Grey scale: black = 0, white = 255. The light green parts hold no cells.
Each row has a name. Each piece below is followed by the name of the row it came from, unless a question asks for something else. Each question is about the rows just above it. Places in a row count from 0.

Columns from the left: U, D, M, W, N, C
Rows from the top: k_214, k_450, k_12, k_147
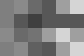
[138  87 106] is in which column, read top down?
D
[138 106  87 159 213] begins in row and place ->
k_214, 1
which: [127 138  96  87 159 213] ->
k_147
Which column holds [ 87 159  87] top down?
W
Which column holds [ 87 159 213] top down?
C
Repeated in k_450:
[87]

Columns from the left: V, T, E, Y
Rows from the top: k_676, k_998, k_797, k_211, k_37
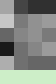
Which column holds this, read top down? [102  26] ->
V
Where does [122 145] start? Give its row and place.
k_998, 1
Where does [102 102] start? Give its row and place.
k_37, 2

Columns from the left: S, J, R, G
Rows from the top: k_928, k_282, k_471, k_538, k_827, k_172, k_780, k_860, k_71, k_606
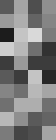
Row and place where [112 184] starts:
k_780, 1
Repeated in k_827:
[60]
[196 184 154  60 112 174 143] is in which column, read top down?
J
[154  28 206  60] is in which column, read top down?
S

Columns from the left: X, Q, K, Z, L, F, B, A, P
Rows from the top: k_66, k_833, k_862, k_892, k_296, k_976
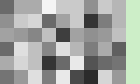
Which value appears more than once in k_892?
[223]
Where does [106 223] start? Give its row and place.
k_892, 0

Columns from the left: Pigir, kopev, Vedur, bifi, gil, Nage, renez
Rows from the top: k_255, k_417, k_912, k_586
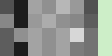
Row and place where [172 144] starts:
k_417, 3
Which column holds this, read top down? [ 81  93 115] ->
renez
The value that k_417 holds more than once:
[135]
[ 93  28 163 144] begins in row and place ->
k_586, 0
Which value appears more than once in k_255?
[81]

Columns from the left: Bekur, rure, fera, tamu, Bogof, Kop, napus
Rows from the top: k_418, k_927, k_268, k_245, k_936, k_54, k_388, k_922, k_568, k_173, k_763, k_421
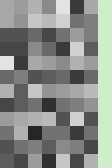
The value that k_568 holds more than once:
[82]
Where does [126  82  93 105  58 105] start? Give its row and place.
k_54, 1
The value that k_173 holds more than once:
[114]
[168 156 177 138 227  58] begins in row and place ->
k_418, 0

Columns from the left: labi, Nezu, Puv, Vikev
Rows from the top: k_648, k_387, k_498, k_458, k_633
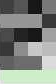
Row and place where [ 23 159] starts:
k_498, 2
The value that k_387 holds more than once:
[150]
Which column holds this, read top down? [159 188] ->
Vikev
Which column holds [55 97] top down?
labi
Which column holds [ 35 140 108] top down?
Nezu
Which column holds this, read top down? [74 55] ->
labi

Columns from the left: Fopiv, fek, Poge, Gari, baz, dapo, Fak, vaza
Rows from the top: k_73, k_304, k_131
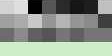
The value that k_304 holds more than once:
[150]
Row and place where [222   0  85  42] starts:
k_73, 1

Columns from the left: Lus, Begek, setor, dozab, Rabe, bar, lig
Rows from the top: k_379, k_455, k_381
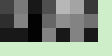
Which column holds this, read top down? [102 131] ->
dozab
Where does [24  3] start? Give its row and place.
k_381, 1
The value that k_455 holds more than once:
[131]
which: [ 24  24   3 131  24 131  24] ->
k_381
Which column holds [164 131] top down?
bar

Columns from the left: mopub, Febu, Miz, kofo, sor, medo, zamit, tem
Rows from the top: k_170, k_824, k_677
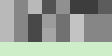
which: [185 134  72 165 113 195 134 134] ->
k_677
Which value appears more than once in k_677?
[134]

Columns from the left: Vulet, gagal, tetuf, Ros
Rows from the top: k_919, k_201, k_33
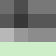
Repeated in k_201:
[87]
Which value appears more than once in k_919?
[120]
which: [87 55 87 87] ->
k_201
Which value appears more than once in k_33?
[140]
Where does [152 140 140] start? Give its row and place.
k_33, 1

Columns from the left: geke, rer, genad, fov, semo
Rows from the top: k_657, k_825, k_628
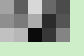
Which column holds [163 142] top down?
geke
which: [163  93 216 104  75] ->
k_657

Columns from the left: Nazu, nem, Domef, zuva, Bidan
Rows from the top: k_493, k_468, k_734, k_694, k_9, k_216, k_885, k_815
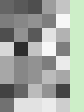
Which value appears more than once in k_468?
[125]
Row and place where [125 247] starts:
k_468, 3

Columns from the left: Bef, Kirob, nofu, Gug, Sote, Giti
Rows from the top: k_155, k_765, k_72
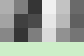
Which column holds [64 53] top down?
Kirob
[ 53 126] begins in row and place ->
k_72, 1

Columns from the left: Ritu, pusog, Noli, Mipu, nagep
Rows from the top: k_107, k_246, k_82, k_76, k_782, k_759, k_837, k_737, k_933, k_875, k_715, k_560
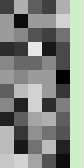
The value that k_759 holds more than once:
[155]
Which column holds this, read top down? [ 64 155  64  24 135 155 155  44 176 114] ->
Mipu
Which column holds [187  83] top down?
Mipu
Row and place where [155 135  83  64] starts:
k_82, 0
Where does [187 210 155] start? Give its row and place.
k_837, 1
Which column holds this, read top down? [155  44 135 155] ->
Ritu
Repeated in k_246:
[155]

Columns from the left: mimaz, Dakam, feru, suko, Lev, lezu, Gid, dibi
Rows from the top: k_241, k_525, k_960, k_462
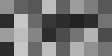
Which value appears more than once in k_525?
[44]
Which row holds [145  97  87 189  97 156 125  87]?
k_241
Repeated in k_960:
[76]
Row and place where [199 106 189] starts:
k_462, 1

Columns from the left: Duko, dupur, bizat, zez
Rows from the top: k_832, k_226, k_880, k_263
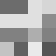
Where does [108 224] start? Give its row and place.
k_832, 1
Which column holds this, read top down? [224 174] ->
bizat
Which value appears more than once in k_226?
[224]
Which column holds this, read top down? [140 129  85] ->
zez
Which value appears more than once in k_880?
[129]
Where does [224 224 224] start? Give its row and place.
k_226, 0

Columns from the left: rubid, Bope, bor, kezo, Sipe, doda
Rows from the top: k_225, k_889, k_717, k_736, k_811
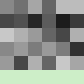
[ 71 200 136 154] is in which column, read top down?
rubid
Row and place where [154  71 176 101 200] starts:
k_811, 0
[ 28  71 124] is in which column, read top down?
Sipe
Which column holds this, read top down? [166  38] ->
bor

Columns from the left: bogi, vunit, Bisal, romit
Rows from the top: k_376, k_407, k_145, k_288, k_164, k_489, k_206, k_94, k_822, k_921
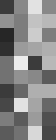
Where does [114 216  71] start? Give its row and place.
k_921, 1
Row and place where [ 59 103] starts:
k_206, 0
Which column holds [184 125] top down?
romit
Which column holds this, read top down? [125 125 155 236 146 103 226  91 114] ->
vunit
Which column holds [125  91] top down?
bogi

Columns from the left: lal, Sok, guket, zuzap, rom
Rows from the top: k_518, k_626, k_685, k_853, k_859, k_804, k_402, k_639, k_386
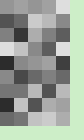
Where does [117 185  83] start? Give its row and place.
k_402, 1
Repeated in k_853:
[222]

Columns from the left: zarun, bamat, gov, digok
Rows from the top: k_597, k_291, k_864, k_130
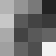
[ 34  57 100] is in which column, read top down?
digok
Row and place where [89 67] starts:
k_291, 1

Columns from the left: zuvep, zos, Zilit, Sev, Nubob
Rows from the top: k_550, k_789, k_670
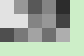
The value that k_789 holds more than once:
[226]
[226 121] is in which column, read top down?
zos
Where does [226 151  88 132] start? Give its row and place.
k_550, 0
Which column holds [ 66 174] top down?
Nubob
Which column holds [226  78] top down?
zuvep

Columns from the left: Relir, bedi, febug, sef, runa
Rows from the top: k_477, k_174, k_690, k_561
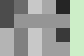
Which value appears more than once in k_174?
[149]
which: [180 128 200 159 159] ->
k_561
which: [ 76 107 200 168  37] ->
k_477

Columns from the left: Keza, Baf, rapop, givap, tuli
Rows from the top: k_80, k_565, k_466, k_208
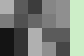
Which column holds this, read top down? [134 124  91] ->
givap
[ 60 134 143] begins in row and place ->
k_80, 2
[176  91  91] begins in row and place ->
k_466, 2
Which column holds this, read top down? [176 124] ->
Keza
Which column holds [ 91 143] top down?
givap
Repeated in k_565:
[124]

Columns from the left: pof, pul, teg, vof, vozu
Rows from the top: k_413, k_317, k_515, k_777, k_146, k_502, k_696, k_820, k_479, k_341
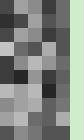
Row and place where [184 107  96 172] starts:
k_479, 1
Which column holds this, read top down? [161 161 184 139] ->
pul
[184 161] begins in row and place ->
k_696, 0
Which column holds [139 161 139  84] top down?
teg
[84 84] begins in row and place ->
k_341, 3
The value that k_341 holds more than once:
[84]
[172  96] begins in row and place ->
k_820, 2

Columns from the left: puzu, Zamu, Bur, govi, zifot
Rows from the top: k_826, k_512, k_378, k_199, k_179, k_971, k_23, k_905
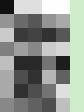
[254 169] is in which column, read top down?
zifot
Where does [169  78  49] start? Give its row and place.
k_971, 0
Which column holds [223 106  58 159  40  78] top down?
Zamu

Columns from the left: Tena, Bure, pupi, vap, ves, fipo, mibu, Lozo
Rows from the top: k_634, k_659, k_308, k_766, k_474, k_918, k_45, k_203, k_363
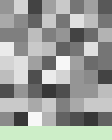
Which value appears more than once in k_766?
[117]
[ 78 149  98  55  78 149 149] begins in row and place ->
k_45, 0
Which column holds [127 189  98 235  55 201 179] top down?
vap
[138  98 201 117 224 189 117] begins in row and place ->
k_659, 1
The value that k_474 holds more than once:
[160]
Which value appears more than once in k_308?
[127]
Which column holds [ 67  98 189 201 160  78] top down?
pupi

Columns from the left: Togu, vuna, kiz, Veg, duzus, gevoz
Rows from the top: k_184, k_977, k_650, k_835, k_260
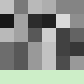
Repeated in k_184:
[132]
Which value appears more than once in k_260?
[153]
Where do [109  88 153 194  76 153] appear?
k_260
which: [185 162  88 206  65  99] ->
k_650
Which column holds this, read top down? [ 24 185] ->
Togu
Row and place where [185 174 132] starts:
k_184, 2

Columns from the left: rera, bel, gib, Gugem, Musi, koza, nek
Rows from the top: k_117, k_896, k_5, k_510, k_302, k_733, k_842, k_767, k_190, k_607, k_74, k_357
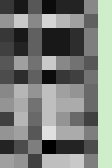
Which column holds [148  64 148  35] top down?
rera
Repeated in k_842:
[148]

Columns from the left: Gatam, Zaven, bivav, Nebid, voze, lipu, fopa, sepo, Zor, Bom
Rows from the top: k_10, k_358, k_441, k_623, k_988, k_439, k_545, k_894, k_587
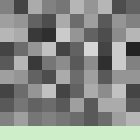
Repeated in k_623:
[68]
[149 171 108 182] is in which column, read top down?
Zaven
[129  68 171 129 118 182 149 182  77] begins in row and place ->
k_10, 0

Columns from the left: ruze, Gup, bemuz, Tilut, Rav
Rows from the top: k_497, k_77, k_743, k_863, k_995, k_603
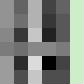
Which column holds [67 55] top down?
Tilut
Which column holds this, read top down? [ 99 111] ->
Gup
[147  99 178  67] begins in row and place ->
k_497, 0
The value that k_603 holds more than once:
[78]

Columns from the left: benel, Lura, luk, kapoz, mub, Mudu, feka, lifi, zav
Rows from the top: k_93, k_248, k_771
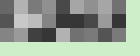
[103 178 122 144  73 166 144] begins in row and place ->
k_93, 0
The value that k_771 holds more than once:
[122]
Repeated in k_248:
[54]
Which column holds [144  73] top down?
feka
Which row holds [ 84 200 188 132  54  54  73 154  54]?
k_248

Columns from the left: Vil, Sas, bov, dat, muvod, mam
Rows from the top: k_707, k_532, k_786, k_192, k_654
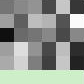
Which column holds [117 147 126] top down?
bov
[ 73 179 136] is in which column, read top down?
dat
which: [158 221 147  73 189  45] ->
k_192
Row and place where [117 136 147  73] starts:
k_707, 0
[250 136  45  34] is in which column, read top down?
mam
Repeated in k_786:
[136]

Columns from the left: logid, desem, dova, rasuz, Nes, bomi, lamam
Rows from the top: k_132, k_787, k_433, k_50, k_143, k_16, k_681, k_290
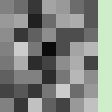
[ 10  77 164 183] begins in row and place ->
k_50, 3
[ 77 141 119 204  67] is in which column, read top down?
Nes
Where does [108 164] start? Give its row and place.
k_787, 3

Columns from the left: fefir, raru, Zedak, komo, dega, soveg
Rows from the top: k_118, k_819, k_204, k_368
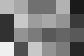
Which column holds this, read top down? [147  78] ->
raru
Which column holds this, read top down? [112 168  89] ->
komo
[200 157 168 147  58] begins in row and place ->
k_819, 1
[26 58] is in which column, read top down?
soveg

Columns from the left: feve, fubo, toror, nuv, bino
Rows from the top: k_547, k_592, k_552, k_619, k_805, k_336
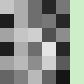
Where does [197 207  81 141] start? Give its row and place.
k_552, 1
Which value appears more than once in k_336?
[101]
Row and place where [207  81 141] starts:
k_552, 2
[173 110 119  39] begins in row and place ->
k_592, 1

